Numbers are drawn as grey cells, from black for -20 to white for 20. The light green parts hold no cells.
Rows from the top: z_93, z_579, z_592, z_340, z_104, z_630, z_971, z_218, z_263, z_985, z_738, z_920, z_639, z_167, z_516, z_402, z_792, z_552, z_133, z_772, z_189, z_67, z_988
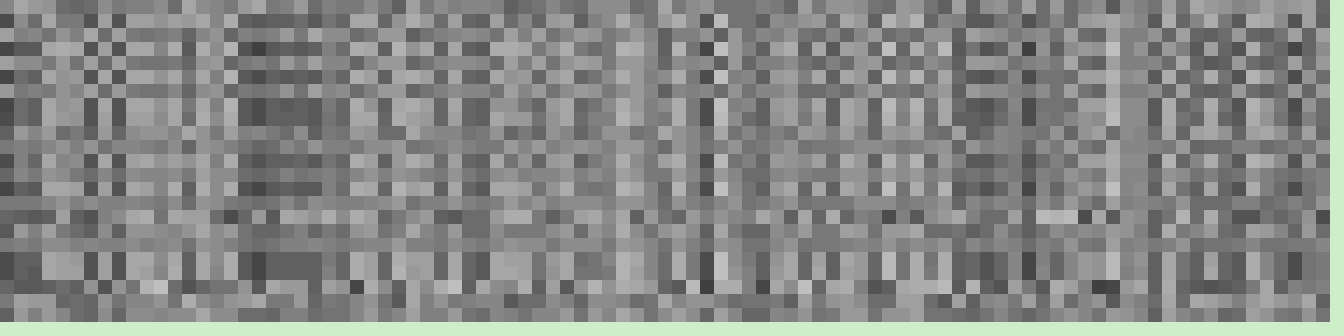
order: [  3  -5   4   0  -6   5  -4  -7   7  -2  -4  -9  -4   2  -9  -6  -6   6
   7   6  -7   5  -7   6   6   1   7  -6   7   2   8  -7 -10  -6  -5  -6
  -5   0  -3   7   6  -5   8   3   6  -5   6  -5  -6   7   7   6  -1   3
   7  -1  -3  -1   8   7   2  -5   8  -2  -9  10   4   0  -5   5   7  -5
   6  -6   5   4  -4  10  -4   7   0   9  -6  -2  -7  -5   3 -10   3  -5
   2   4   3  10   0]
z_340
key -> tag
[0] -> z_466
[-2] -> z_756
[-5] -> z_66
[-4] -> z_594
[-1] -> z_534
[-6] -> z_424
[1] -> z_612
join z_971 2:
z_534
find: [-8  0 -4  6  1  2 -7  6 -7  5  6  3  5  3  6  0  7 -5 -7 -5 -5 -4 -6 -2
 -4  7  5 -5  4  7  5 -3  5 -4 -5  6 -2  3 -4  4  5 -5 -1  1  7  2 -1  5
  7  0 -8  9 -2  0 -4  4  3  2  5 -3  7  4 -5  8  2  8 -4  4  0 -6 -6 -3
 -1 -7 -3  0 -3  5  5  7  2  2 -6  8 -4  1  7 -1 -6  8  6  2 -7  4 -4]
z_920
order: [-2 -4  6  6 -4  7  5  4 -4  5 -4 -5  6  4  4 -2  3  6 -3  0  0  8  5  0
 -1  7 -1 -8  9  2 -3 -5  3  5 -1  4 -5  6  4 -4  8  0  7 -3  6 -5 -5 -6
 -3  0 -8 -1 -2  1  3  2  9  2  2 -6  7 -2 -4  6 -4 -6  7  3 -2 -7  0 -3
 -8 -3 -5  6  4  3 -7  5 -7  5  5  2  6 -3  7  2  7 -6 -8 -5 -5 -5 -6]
z_263

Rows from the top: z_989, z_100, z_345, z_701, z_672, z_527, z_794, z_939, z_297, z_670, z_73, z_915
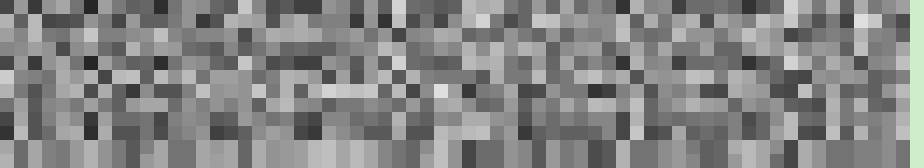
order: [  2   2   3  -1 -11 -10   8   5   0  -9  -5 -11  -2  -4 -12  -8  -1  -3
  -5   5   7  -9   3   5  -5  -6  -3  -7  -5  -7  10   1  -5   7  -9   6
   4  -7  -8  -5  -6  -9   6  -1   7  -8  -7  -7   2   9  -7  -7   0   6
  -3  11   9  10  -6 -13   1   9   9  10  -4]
z_670
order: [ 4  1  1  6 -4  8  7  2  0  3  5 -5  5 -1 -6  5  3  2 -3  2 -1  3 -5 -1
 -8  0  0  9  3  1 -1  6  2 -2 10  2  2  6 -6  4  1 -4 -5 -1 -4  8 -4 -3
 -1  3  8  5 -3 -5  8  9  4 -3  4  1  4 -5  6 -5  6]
z_939
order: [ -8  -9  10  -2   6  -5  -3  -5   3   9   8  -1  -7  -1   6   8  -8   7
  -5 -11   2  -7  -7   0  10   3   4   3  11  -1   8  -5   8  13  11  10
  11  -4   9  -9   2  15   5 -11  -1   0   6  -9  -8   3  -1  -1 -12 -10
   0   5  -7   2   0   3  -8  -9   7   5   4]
z_794
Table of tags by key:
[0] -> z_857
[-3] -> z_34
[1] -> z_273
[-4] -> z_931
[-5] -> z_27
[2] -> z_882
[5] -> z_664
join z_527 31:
z_857

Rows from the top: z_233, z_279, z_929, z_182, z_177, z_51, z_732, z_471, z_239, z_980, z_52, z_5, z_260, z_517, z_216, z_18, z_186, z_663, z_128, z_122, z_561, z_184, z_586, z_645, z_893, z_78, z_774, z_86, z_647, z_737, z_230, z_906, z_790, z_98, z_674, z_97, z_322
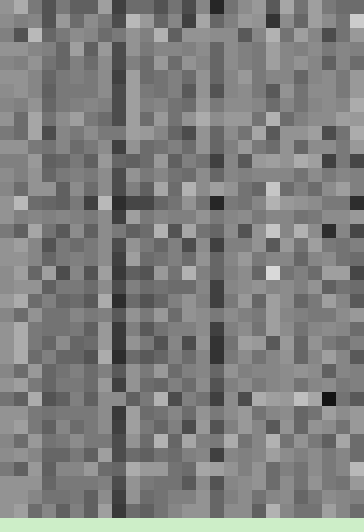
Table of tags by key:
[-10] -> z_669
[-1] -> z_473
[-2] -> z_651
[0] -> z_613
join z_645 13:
z_613
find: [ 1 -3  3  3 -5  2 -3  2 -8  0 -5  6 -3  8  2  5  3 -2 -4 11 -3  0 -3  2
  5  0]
z_517

